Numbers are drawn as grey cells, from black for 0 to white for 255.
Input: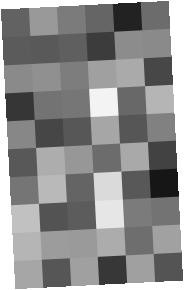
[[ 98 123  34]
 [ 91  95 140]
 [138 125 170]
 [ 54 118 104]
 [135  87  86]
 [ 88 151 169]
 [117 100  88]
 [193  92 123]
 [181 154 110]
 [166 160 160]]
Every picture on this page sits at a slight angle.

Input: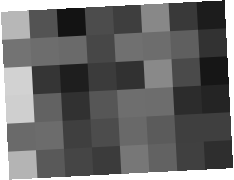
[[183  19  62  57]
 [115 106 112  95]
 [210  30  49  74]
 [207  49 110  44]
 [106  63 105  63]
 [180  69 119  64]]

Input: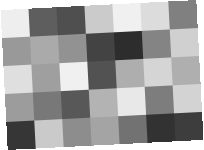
[[238  79 240 128]
 [153 146  45 208]
 [223 240 174 175]
 [156  88 232 211]
 [ 54 141 114  61]]

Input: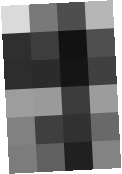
[[218  78]
 [ 47  18]
 [ 45  21]
 [157  59]
 [129  49]
 [124  32]]

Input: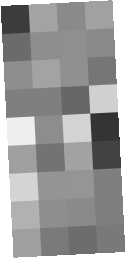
[[ 60 138]
 [107 143]
 [142 144]
 [127 103]
 [238 211]
 [159 162]
 [212 149]
 [177 138]
 [159 109]]

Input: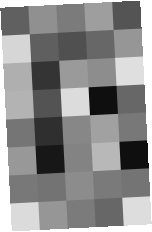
[[ 96 123  84]
 [214  80 150]
 [175 154 223]
 [179 220 103]
 [117 135 120]
 [152 131  15]
 [120 140 116]
 [219 123 221]]

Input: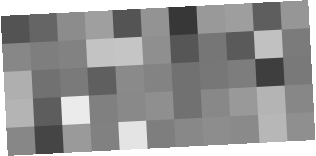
[[ 83 140  84  55 158 150]
 [135 130 197  86  90 123]
 [175 122 138 113 125 121]
 [180 235 137 113 153 135]
 [135 154 228 136 138 143]]

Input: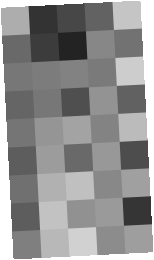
[[173  71 197]
 [105  35 114]
 [119 130 205]
 [101  79  97]
 [117 163 187]
 [ 93 105  77]
 [112 192 160]
 [ 93 145  53]
 [127 209 158]]
